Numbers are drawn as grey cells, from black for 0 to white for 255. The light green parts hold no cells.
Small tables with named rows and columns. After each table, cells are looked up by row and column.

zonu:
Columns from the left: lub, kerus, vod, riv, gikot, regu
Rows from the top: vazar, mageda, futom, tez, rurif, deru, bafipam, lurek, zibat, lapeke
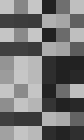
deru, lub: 156
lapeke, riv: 45
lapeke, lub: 161
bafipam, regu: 191
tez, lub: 64
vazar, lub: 196
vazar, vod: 198
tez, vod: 59
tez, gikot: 163
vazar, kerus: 134
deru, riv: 46
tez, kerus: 64
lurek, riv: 53
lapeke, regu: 47
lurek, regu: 40
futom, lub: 197
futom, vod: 198
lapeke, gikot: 35
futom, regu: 191

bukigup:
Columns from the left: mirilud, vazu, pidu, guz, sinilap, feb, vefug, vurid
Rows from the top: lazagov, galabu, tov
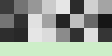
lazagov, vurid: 164
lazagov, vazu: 116
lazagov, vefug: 208
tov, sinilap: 139
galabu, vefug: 104
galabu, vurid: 22
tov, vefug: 223
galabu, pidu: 225
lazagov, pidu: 151
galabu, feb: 191
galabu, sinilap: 36
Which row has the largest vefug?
tov

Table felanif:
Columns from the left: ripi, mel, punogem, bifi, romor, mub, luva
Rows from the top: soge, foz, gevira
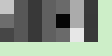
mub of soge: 171
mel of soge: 87
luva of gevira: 57
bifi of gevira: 96
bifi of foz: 96
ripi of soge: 198
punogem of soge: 56

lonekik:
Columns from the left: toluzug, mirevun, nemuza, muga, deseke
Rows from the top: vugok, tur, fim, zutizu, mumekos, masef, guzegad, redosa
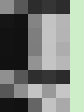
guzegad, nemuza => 196
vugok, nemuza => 44
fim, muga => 196
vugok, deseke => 44
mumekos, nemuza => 147
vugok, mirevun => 88
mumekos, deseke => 183
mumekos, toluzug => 17
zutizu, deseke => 173
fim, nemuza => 126
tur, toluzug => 21
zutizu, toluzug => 18
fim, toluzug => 18
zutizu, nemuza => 125

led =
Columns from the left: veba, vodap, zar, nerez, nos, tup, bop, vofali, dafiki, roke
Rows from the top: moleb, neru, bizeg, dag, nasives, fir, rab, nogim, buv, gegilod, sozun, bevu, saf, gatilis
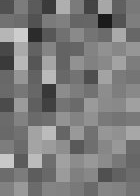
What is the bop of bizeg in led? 116
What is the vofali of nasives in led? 137
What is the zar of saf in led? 93
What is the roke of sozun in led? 106
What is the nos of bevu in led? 161
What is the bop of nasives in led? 129
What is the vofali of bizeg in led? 107
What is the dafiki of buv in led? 116
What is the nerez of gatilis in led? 132
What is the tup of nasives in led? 146
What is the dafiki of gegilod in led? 145
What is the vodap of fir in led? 150
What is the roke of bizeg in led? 103
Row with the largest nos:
moleb

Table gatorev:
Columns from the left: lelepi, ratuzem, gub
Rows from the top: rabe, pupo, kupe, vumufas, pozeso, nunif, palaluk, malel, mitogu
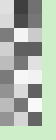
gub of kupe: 203
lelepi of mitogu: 148
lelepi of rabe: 223
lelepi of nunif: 122
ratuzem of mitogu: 213
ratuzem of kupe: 244
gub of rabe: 113
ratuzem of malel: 118
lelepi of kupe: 124

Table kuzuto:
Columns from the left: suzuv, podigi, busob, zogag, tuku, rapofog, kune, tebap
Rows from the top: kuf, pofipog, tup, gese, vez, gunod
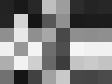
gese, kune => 241
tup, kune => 141
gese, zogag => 110
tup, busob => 143
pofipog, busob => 21
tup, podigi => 232
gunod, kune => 69
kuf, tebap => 39
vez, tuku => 60

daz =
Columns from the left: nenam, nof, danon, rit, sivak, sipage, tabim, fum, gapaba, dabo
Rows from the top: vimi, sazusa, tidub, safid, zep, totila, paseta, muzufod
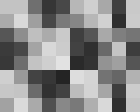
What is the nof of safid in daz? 72
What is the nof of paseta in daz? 196
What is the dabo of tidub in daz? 117
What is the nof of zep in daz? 110
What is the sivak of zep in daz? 226
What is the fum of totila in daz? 115
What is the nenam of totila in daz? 207
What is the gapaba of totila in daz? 102
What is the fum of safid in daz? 105
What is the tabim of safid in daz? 48
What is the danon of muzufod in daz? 170
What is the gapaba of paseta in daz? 62
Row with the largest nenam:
totila

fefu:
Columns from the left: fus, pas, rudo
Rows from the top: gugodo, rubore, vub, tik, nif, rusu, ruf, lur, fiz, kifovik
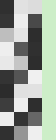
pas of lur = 238
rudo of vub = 45
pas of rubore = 237
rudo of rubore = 73
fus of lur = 61
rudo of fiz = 102
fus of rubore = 53

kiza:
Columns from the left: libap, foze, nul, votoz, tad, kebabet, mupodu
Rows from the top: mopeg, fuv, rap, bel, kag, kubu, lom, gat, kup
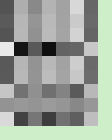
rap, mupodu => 101
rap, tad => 164
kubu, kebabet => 199
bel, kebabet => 102
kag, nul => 147
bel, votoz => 15
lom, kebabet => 90
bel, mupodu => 199
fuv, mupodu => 106
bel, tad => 99
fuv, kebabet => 202
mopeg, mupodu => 103
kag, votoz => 184
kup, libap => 217
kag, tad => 162
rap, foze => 183
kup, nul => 118
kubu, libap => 90
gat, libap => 147

